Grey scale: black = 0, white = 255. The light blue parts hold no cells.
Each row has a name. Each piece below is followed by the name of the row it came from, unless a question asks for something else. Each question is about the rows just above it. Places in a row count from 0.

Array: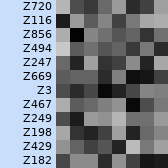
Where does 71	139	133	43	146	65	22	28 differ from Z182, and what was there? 2, 139
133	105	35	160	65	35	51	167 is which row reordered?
Z198
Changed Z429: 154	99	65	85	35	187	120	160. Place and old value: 0, 146
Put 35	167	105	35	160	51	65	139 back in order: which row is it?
Z247

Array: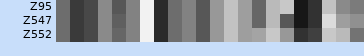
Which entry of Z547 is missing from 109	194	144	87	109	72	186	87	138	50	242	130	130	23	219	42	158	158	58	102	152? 95
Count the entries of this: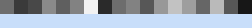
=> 18

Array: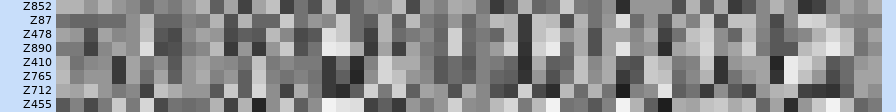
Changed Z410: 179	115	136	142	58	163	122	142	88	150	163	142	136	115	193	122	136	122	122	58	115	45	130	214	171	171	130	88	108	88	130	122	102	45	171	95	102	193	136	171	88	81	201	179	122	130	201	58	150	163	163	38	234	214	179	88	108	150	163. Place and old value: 47, 51
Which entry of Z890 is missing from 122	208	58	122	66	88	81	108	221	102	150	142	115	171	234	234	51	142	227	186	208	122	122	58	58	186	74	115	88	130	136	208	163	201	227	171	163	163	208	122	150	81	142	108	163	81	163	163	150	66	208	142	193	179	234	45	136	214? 156
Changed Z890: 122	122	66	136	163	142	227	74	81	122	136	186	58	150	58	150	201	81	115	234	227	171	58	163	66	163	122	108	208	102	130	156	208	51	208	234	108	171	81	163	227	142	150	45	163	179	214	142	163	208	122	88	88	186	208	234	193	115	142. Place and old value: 6, 221
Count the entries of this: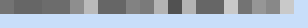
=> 21
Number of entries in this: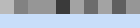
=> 10

